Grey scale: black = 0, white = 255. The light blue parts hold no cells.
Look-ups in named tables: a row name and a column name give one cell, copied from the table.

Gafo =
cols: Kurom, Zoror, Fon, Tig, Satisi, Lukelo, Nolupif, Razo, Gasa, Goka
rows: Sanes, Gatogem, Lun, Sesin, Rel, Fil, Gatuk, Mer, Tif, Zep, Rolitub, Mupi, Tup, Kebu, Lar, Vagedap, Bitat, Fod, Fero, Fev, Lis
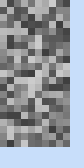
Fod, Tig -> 66
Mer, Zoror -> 168
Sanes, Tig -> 172
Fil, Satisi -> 130
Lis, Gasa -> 146
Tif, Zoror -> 98
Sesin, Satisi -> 78
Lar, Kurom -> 96
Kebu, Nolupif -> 158
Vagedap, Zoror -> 103
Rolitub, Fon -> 104
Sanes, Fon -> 120
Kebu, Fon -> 130
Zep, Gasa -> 171
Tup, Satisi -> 198
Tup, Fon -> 125
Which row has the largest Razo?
Sanes

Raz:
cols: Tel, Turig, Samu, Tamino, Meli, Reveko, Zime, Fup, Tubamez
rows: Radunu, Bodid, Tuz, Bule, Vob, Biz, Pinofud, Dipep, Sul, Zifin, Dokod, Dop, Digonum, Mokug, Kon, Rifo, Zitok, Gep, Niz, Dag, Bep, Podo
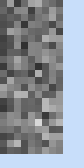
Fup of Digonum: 70
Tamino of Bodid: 138
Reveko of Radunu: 172
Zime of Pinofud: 112
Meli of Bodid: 64
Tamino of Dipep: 78
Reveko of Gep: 216
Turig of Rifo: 83
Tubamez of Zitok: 138
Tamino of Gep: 136
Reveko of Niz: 152
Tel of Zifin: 58
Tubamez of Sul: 112
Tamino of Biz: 98
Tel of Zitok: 112
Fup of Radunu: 108
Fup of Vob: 151
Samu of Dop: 120
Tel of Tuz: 83
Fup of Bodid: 155

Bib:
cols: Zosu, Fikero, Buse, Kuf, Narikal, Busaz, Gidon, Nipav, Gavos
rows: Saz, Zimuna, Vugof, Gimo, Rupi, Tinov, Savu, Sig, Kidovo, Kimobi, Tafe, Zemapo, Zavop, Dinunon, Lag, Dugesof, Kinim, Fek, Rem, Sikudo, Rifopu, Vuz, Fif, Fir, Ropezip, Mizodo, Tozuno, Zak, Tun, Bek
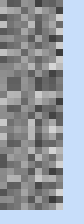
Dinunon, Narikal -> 139
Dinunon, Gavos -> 149
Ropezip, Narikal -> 87
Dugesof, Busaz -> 73
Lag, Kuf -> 105
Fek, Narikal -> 192
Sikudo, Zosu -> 190
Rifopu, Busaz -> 73
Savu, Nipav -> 139

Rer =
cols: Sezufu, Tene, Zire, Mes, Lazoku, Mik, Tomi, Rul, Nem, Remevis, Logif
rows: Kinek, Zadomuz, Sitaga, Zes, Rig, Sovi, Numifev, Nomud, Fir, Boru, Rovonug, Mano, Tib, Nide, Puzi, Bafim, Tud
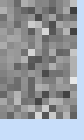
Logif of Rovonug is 173
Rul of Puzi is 181
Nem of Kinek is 132
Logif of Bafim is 116
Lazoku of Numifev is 125
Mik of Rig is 153
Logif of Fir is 176
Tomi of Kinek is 134
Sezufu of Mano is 118
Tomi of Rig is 214
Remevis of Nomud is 107
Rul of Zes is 79
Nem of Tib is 153
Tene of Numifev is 140
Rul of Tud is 201
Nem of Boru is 141

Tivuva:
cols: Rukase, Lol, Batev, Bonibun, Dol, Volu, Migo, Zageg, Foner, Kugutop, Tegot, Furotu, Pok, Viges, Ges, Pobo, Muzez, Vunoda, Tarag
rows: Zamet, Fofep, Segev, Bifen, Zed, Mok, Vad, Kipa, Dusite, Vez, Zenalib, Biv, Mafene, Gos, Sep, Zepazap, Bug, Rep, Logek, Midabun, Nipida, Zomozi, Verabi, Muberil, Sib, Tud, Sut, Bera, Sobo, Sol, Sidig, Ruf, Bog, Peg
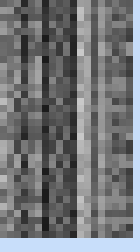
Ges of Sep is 152
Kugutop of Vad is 118
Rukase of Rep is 141
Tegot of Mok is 39
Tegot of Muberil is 36
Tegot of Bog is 74
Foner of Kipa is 57
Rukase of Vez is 155
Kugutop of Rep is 79
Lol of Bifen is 112
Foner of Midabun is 57
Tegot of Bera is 58
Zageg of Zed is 67
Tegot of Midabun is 36
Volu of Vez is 156
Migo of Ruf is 28
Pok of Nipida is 168

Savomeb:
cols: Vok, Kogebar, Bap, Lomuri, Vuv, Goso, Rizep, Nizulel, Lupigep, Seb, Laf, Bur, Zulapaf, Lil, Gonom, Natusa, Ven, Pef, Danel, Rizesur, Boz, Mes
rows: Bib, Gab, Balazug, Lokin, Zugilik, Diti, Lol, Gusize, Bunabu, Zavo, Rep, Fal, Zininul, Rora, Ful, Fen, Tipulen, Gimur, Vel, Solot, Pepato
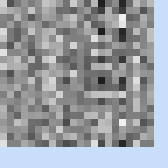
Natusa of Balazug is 176
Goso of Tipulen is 158
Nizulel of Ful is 196
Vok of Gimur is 151
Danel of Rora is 129
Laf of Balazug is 195
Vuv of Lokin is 165
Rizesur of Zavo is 164
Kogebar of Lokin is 156
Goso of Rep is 158
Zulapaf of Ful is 119
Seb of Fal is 76
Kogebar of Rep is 83
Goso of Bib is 144
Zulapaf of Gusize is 114
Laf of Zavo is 92
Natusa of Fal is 102
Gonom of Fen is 144
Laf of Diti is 126
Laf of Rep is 211

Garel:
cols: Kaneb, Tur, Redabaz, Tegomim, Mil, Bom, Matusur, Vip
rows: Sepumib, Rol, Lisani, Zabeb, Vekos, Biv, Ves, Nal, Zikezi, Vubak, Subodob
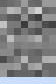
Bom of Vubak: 169
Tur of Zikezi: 109
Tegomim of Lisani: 146
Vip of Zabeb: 65
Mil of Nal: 108
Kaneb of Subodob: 154
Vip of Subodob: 106
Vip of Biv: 136
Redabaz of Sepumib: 117
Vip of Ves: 130

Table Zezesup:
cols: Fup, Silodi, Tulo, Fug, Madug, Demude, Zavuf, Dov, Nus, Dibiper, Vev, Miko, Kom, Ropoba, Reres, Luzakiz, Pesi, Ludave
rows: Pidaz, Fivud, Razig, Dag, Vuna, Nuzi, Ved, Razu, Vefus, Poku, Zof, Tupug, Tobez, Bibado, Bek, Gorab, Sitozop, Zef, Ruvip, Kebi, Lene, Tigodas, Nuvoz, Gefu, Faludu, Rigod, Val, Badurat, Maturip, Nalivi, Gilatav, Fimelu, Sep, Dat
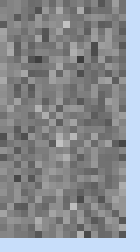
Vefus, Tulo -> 111
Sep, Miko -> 93
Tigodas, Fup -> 147
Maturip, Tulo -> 147
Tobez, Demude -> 135
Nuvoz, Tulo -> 136
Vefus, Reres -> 154
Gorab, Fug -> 128
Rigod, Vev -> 113
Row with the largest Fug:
Zof

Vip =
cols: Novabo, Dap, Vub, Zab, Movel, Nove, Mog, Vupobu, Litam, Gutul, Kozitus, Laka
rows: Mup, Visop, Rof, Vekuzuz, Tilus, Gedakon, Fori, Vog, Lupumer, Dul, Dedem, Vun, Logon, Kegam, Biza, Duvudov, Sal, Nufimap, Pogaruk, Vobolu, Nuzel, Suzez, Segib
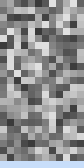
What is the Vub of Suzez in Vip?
123
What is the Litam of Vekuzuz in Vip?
212
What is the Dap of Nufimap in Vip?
58
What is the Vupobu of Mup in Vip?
225
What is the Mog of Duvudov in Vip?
166
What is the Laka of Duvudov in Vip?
187
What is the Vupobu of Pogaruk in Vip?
202
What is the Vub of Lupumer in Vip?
107
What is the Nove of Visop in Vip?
133
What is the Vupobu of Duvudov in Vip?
180
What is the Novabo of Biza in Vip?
180
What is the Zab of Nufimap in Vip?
99
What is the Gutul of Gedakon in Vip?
83
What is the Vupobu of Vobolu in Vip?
106
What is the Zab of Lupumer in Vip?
147
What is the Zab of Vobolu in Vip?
95
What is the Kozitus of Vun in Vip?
105
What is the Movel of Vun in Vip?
197

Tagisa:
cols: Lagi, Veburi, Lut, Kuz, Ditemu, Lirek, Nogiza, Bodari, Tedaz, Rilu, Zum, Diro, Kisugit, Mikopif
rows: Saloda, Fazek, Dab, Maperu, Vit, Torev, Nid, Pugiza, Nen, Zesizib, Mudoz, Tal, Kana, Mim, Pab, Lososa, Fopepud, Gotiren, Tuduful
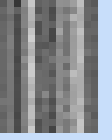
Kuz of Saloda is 141
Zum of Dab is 179
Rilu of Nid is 114
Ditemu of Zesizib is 204
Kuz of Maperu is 132
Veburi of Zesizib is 124
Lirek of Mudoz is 109
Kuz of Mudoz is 134
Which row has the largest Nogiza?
Mim

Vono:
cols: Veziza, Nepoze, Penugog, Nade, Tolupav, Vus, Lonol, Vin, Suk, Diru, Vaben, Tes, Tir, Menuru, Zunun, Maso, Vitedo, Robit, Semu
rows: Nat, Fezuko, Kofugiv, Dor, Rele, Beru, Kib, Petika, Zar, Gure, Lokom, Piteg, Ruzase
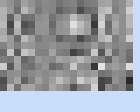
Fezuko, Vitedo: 128
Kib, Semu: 133
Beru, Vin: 132
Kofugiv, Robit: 142
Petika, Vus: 129
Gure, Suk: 117
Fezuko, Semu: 207
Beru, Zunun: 177

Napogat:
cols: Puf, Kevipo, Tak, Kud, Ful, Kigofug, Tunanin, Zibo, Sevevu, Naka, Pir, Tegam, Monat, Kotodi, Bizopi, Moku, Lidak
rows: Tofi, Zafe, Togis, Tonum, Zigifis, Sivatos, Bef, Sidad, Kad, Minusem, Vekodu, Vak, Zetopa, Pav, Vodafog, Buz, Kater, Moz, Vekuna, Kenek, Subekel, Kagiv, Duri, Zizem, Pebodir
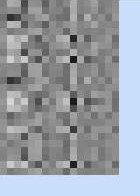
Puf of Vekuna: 148
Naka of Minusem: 108
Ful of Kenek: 155
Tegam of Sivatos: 157
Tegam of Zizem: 162
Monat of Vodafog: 79
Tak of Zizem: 169
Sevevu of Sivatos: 169
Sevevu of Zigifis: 140
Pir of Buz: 79
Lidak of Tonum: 133
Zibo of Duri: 132
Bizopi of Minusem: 120
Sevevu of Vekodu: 129
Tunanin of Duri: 110

